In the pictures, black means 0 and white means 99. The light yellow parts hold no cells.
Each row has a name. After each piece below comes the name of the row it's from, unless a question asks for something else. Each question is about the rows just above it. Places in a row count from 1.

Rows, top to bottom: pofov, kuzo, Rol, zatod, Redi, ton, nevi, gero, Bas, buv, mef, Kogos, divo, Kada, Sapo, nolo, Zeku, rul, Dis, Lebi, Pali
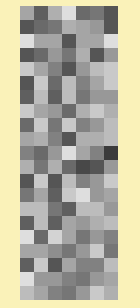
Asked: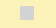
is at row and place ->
Zeku, 3
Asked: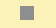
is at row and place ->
rul, 3
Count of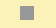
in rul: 1
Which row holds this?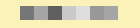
Kada
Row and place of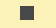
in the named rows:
Kogos, 5
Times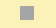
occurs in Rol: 4

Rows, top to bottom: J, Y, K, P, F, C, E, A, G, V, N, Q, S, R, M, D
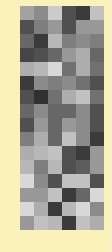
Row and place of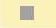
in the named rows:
J, 1
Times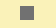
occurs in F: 2
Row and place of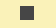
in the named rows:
P, 1
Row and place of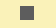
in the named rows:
Q, 5
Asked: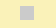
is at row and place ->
J, 3
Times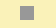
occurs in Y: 3

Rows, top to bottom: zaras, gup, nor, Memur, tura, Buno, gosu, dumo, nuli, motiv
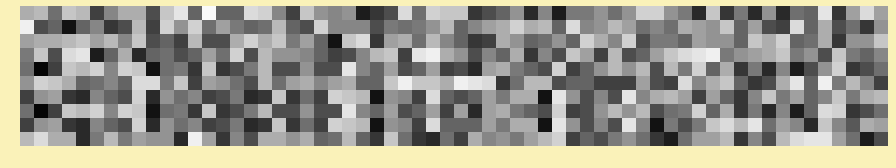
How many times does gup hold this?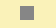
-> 7
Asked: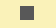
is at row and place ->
nuli, 60

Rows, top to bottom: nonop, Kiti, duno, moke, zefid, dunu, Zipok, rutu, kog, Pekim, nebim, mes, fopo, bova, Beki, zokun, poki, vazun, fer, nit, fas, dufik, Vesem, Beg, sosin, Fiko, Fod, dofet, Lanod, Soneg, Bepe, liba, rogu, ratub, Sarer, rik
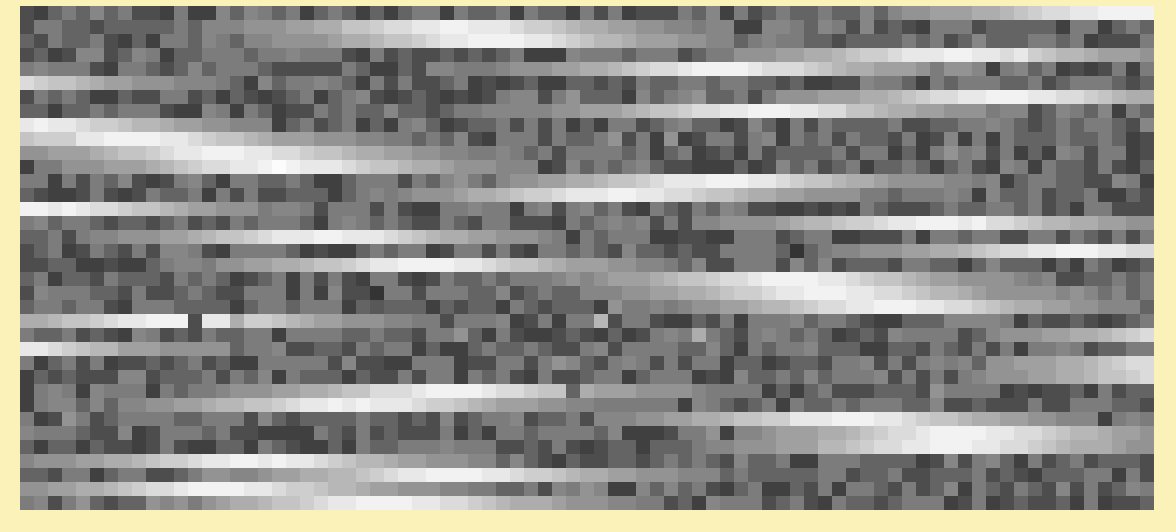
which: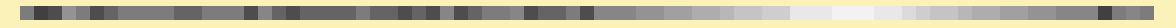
Soneg
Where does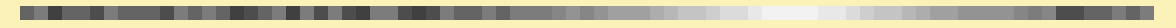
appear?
nit
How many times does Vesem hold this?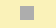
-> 4
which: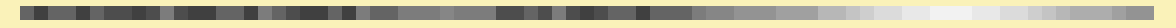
liba
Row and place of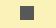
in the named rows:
dufik, 26
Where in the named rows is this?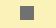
fas, 78

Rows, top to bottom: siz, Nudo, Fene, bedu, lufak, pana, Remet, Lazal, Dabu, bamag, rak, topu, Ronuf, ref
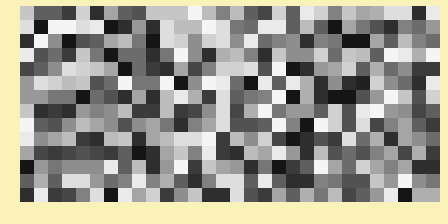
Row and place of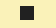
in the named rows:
pana, 25
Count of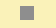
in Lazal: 3
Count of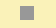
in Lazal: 4
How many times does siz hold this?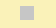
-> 5

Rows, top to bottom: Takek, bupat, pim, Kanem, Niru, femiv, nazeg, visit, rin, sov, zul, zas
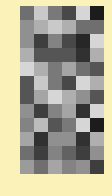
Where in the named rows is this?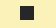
pim, 5
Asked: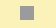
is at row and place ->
zas, 1
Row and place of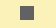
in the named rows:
zul, 4
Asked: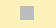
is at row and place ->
rin, 2

